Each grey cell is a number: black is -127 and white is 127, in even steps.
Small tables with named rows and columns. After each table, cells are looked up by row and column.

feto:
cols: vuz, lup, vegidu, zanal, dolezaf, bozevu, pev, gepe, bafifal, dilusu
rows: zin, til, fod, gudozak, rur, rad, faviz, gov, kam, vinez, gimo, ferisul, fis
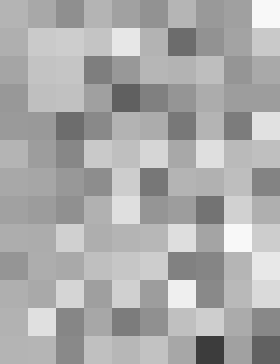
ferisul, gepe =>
78
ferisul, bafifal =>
43
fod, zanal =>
-1
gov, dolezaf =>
95
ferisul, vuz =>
50
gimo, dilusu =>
90
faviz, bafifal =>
62
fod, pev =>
51
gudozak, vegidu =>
65
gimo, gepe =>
9
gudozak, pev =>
21
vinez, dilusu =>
104
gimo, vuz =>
47
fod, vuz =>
37

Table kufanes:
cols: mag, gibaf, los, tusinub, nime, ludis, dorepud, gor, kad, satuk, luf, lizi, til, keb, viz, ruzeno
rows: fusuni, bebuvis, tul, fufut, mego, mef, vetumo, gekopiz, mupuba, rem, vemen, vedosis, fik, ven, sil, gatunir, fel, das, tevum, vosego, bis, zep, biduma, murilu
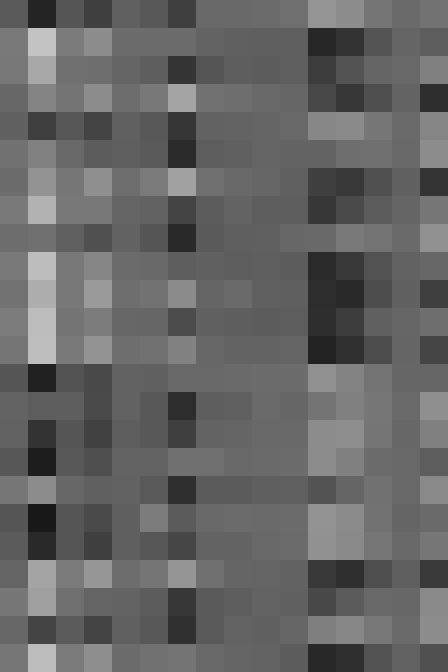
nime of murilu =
-19
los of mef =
-22
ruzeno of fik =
-58
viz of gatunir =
-24
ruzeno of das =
9
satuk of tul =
-35
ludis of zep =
-35
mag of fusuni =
-37
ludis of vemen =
-13
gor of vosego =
-28
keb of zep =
-23

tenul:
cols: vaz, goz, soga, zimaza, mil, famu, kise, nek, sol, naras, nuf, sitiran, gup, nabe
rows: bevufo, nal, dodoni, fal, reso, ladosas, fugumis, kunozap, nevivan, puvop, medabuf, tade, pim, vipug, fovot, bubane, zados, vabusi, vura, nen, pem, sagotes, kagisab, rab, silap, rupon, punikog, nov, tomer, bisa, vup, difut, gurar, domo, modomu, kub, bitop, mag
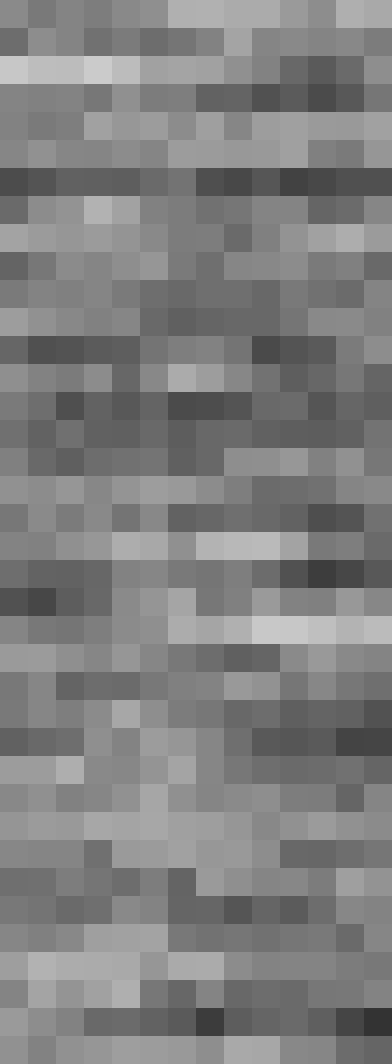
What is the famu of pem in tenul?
6
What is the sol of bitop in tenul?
-34
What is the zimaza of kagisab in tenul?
-1
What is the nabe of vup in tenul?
-9
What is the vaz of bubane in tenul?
-15
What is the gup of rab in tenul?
9
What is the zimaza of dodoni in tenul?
75
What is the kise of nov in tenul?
36
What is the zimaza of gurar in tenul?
-16
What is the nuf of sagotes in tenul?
2
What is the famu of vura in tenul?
8
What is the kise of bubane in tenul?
-34
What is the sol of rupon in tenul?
-23
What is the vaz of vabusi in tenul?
17
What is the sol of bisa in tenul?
22
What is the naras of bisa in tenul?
8
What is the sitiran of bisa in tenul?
27
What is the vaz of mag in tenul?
17
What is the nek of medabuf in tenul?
-16
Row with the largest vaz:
dodoni

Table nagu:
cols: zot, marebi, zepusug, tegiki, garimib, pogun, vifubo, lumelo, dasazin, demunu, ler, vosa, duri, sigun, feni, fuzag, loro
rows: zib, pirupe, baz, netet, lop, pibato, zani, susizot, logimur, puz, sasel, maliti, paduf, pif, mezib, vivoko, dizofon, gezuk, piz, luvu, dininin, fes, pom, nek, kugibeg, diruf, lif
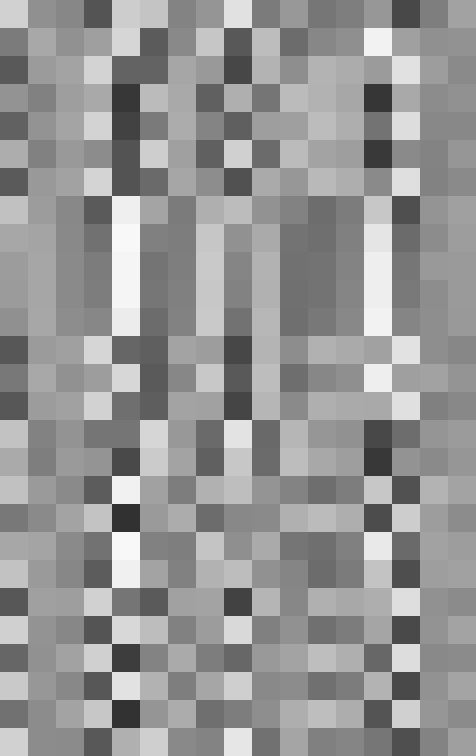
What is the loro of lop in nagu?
8
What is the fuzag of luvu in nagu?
34
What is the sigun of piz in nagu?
-51
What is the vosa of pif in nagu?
7
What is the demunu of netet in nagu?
-10
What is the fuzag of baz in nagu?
29
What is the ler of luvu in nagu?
-10
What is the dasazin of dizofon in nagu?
71
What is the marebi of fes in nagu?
32
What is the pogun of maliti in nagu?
-19
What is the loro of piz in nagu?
12
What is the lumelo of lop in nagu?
4
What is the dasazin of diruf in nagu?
-2
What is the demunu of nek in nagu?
25
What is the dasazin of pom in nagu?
89
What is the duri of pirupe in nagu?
15
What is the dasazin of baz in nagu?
-56
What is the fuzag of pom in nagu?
19

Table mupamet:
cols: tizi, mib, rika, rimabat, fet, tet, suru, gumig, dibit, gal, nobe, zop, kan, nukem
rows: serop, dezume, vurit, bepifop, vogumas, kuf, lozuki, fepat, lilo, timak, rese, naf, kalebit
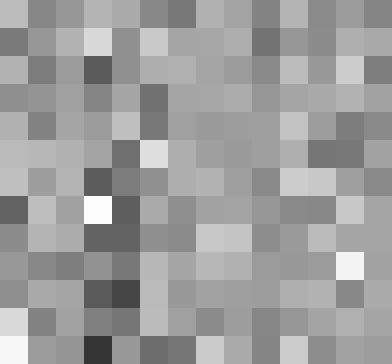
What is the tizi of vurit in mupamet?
51
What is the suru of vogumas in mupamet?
32
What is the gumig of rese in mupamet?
34
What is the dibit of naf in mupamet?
29
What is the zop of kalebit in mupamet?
13
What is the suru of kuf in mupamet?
46
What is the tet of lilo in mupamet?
15
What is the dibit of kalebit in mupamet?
42
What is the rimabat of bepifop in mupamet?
5
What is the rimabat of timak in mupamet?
18
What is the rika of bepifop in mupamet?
32
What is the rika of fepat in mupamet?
33
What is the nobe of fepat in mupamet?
10
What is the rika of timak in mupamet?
-1
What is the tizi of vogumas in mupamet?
49
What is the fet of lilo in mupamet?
-28
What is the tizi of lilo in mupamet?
12
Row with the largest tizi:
kalebit

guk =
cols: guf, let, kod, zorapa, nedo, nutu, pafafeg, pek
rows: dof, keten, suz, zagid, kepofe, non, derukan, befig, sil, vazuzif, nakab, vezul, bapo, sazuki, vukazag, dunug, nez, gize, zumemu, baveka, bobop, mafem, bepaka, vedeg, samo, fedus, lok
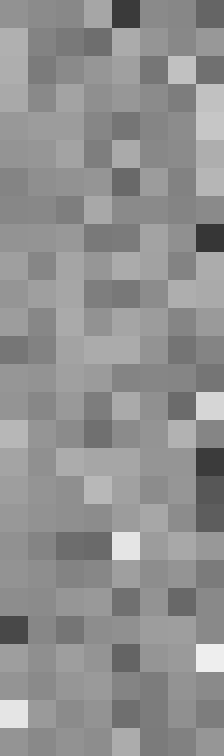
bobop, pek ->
-4
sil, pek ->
-73
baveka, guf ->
17
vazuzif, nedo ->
43
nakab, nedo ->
-7
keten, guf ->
48
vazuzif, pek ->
44
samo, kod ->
22
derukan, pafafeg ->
2
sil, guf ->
19
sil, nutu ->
35
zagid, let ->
9

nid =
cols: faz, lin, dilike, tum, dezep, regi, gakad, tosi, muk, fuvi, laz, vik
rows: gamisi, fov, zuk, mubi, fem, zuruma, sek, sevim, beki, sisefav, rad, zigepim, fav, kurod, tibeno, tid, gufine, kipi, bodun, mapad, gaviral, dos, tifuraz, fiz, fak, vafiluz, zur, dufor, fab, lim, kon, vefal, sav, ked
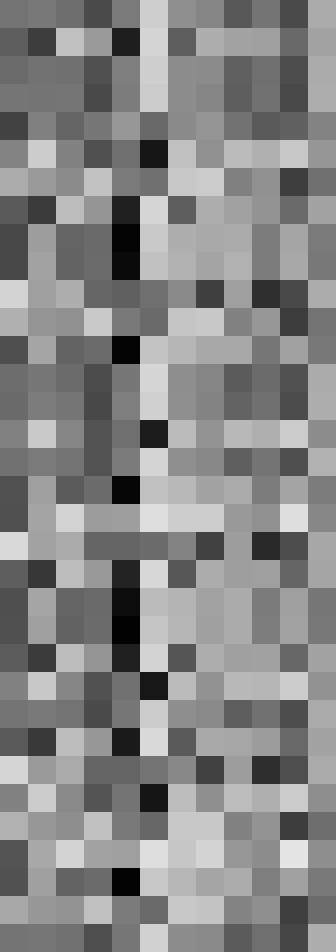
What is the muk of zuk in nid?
-31
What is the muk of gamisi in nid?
-39
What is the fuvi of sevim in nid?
19
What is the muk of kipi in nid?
42
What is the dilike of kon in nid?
83
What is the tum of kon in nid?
35
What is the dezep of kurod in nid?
-8
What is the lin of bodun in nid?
36
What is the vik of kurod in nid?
43
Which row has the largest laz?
kon

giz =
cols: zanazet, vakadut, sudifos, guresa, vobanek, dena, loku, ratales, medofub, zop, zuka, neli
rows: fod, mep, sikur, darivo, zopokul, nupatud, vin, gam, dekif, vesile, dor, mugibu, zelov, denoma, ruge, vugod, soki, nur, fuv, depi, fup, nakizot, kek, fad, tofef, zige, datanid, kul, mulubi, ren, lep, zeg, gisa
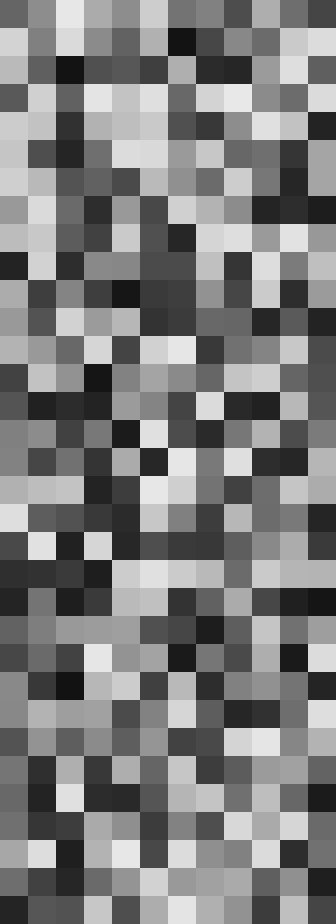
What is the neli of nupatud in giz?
37
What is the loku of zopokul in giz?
-47
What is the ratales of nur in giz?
-12
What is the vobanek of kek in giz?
31
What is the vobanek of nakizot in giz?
58
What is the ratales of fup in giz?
57
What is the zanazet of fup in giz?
-80
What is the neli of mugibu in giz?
-92
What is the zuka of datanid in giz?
6
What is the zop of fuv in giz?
-19
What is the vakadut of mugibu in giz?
-44
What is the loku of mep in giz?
-108

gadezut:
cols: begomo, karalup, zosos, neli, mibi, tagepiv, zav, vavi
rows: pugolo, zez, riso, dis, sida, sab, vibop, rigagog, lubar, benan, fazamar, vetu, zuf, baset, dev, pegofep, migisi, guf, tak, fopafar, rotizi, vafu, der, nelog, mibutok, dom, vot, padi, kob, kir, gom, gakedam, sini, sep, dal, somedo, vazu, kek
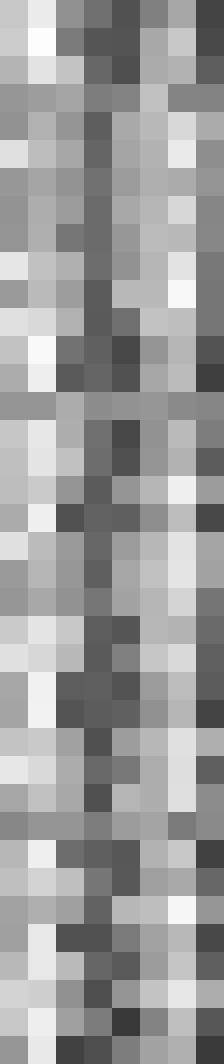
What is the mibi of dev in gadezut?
18
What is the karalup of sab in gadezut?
61
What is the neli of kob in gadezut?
-47
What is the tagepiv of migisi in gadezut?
20
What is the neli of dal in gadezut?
-25
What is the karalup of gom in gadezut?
111
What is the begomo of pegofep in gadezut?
70
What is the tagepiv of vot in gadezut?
55
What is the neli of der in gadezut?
-34
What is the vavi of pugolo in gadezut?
-59
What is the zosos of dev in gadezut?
44
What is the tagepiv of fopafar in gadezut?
55
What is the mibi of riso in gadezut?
-48
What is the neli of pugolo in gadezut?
-15
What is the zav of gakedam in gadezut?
41
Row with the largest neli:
dev

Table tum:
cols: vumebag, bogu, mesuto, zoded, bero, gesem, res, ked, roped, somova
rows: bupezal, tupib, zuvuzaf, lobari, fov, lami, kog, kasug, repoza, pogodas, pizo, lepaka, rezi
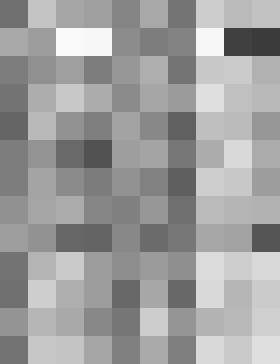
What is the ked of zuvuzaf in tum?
72
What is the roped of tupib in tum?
-63
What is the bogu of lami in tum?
19
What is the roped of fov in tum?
59
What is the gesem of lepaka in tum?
77
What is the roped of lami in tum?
89
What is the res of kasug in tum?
-16
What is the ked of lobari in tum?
95
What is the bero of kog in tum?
18
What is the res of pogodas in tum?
15
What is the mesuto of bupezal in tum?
37
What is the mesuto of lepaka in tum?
41
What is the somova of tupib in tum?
-68
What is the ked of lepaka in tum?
51
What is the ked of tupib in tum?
118
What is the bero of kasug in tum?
0
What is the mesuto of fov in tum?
18
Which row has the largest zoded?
tupib

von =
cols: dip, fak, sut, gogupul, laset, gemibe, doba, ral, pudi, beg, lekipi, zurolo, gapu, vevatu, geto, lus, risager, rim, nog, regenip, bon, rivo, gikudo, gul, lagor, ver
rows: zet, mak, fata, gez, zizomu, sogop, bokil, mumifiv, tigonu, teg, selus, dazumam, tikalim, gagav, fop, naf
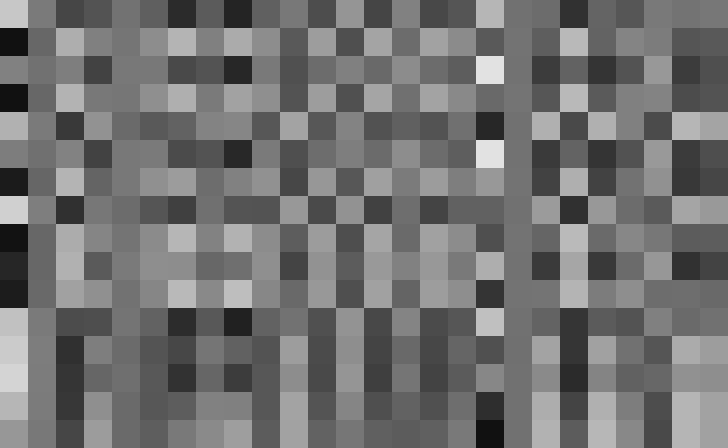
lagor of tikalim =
43
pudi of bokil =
1
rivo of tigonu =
-21
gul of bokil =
17
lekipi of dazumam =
-13
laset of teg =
-5
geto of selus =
-27
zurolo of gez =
29
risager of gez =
9
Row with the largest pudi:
selus

